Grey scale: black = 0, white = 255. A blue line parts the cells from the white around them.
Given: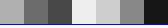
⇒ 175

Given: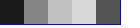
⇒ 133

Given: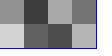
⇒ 168

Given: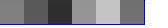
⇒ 128

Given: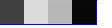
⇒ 64

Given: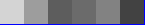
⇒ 130
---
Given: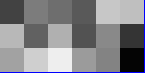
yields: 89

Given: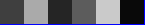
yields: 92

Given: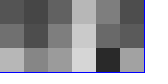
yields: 183

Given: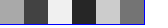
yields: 38

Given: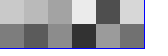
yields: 235

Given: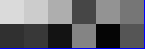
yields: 70
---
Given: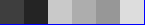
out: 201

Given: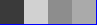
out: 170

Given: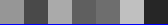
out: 170

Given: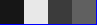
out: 96

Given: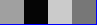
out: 160

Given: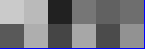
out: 186
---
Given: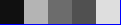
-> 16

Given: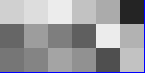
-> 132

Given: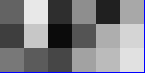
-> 91

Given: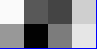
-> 207

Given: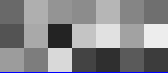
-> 217

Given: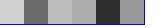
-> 108

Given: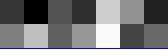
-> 97
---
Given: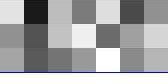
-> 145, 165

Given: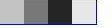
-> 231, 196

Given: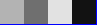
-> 18, 179

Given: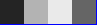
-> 101, 36

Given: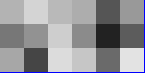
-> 153, 167

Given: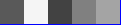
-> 164, 89

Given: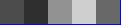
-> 104, 76

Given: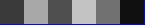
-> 16, 58

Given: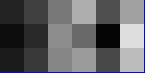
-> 161, 27

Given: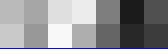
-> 80, 201
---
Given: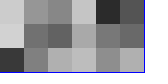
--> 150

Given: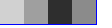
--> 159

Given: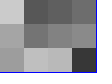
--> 87

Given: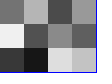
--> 181

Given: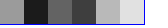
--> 27

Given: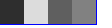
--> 220

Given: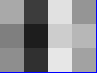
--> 60

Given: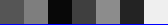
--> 126
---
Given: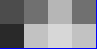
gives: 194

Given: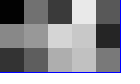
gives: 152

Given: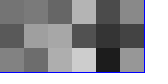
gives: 159

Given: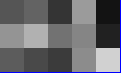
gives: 177

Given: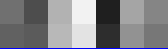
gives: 91

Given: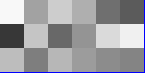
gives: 197

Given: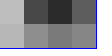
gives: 142

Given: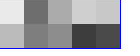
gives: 126

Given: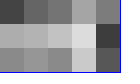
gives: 179
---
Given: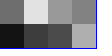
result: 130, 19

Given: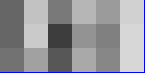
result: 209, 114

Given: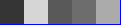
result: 171, 53

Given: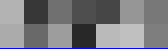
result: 120, 171

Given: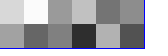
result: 141, 162

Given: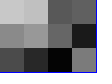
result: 96, 75

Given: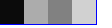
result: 209, 11

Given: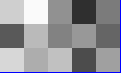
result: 123, 215

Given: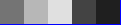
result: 31, 116
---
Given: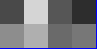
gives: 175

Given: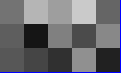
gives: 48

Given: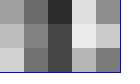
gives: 71

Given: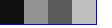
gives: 147

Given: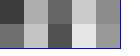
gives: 81

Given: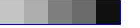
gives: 127

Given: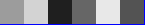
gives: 102

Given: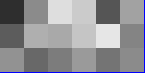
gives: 154
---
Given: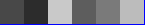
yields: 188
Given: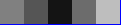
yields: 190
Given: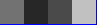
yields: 193
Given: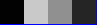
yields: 37
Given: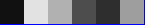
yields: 158
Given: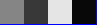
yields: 8
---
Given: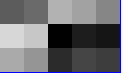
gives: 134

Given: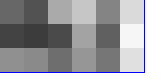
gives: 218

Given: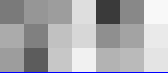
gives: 248

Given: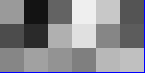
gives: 84

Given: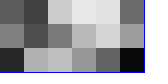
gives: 107

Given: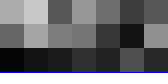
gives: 88

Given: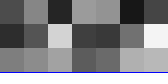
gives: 69

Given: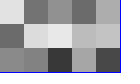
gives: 173
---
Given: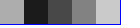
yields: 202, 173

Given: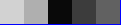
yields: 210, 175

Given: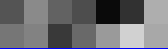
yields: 209, 174

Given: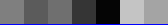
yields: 196, 164

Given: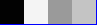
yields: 244, 196

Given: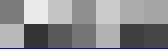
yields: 233, 203

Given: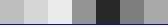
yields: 235, 214

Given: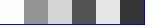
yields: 253, 231
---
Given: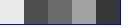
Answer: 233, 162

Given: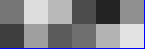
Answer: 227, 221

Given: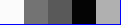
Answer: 251, 176

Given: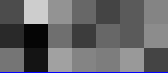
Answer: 205, 161

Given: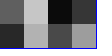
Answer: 198, 178

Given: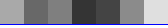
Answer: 223, 169
